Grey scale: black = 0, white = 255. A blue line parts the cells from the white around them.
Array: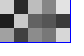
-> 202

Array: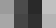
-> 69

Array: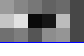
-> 225

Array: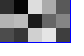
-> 187

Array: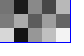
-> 171

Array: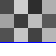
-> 60
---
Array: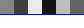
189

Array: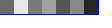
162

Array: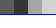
165

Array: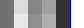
219

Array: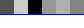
175

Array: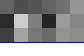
163

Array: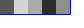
171

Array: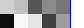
228
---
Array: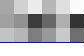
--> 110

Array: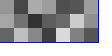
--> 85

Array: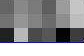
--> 60

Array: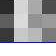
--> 122

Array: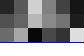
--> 222

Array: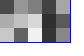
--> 135

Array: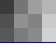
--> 209
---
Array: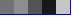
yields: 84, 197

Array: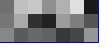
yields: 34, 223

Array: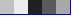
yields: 33, 235

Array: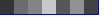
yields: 200, 200

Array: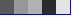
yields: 177, 227

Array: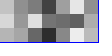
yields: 116, 237

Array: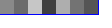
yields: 63, 198

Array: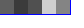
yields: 80, 207
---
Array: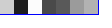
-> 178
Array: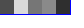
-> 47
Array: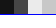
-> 200
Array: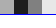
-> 232
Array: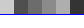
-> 52
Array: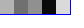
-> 218
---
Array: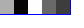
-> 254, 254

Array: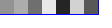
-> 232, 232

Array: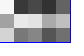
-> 227, 247

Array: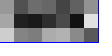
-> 46, 225

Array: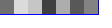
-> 64, 219

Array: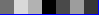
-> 0, 217

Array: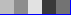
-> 226, 226

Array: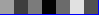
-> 3, 225
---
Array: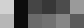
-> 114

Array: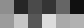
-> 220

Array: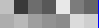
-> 139

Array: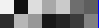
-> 37

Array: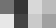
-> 68

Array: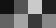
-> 164

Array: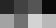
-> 113

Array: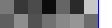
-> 136
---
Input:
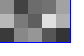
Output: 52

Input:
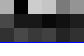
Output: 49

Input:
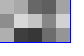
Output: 149

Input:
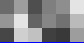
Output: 157

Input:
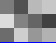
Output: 178

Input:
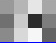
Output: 99

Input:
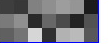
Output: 88

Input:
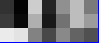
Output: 80

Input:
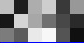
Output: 16

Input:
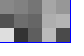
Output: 74
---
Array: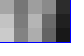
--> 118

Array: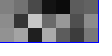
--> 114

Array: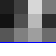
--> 64

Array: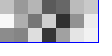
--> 153

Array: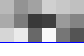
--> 147

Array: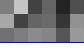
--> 196
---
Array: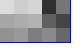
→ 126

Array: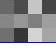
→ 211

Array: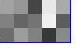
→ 129

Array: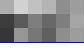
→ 119

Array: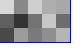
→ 122

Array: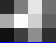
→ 142
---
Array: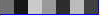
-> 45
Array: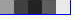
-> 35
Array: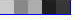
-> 173
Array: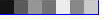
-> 236
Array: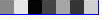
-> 165
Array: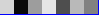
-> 78
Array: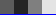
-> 36
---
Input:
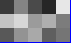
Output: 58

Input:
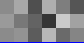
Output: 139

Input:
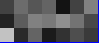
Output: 66

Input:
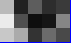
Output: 186

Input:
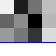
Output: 240

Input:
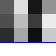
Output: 93

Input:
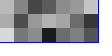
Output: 185
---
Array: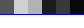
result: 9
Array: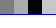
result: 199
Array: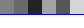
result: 213
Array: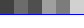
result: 209
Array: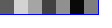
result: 126
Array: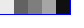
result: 16
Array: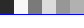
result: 177
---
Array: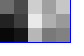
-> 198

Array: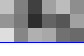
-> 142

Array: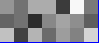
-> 122

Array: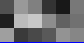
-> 120

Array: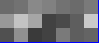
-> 122

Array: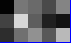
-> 132

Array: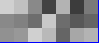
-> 122

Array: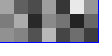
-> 151

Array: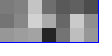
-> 76
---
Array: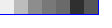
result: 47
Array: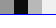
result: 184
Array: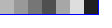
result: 222
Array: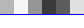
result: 92
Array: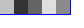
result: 223
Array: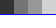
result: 151
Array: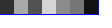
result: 118
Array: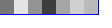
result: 208
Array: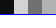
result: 113
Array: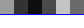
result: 196
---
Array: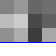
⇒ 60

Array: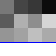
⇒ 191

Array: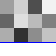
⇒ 141

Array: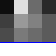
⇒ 107

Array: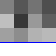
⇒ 178

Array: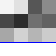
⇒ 181

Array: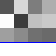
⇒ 112

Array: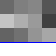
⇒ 148

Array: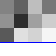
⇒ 211
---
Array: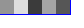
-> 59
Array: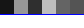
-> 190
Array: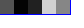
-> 33
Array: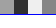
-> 48
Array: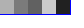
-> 97
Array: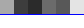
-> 107
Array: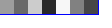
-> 247
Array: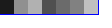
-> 107
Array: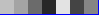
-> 227
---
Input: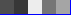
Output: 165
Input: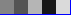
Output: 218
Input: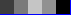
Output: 0
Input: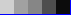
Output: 12
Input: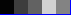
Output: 131
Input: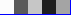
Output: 164
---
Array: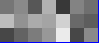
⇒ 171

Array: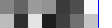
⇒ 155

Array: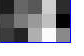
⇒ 153

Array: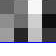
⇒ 206

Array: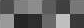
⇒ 141

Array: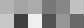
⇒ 171

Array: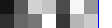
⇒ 211

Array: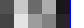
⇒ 106

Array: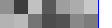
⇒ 193

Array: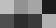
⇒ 165
